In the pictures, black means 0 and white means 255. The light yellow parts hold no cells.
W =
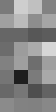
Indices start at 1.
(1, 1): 122
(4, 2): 156
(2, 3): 141
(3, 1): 102
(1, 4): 130
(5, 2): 159
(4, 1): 108
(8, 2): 130
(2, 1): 160

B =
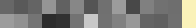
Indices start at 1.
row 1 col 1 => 103
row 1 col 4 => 149
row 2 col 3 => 116
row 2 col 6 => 115
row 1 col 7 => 84
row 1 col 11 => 128
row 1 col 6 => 135

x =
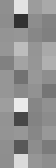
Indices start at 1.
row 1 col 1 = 143
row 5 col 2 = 163
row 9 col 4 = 140
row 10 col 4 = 152
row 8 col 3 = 134
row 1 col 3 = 156
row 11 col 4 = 123
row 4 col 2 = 189
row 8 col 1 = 158
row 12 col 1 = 142
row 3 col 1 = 148
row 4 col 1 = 150
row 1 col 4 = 169
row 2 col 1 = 141

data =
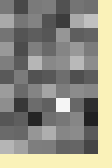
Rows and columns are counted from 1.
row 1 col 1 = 121
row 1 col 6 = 116
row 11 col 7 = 69
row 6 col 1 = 89
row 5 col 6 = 185
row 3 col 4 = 86
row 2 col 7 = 192
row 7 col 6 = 140
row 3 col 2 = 84
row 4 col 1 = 153
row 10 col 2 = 103
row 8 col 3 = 108
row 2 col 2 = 118
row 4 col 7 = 123
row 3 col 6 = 94
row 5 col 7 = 140
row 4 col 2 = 76
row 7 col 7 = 134
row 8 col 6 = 103
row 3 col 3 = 93

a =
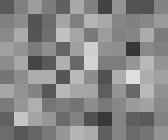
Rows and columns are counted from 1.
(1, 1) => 90
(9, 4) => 150
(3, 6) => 165
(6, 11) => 173
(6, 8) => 81
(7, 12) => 145
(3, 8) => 157
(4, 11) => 137
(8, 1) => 124
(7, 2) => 146
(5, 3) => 69
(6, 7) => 141
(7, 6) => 166
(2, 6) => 127
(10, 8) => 96
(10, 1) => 108
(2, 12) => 154
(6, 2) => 141
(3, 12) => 123
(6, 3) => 173
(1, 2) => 128
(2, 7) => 179
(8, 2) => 150
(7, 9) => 148
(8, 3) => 175
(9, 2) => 197
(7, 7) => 164
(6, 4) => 174
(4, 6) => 159
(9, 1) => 97
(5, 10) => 150
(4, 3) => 123
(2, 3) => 84
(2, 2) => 140
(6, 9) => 173
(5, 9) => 125
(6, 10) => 222

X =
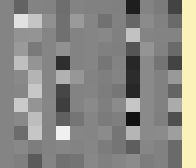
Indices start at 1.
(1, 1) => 132
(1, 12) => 123
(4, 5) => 145
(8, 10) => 198
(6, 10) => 44
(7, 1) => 132
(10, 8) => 139
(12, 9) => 133
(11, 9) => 117
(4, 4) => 133
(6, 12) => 129
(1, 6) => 131
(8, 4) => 134
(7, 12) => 129
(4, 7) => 133
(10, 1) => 132
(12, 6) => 116
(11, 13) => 106
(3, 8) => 136
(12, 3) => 90
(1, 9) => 128
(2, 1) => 132
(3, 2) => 147
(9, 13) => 79
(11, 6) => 131
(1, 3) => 131
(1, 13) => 67
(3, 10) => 194
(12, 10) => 139
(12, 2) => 127
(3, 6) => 131
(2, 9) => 129
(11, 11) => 134
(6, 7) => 131
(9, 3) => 189

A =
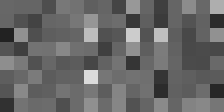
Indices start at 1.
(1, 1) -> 103
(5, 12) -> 123
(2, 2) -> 81
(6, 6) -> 99
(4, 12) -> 124
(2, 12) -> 59
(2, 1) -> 102
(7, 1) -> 85
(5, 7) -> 70
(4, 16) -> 72
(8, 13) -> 101
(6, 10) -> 114
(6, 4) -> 92
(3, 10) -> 204
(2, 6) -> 119
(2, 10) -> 56
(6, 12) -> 53
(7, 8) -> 93
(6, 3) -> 123
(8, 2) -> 115
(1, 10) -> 152
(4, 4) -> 114
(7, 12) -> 44
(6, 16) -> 91
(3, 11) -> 83
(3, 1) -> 34
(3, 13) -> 94
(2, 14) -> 83
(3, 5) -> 97
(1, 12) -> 63
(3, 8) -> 81
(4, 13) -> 98
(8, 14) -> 131
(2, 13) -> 101
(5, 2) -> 122

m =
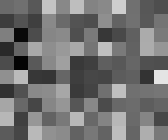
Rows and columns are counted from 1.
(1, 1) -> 106
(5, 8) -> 95
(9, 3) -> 151
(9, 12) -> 71
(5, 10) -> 102
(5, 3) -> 89
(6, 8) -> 69
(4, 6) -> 169
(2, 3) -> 63
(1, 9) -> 206
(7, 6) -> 58
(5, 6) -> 57
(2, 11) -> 88
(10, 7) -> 120
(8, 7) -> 136
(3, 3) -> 76
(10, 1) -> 91
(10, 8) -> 99
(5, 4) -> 137
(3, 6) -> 79
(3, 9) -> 73
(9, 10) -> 106
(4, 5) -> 153
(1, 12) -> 78
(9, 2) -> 64
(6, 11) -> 51
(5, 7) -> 63
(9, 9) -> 183
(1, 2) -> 112
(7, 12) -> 118
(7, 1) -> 49
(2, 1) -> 61
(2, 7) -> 78
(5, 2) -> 4
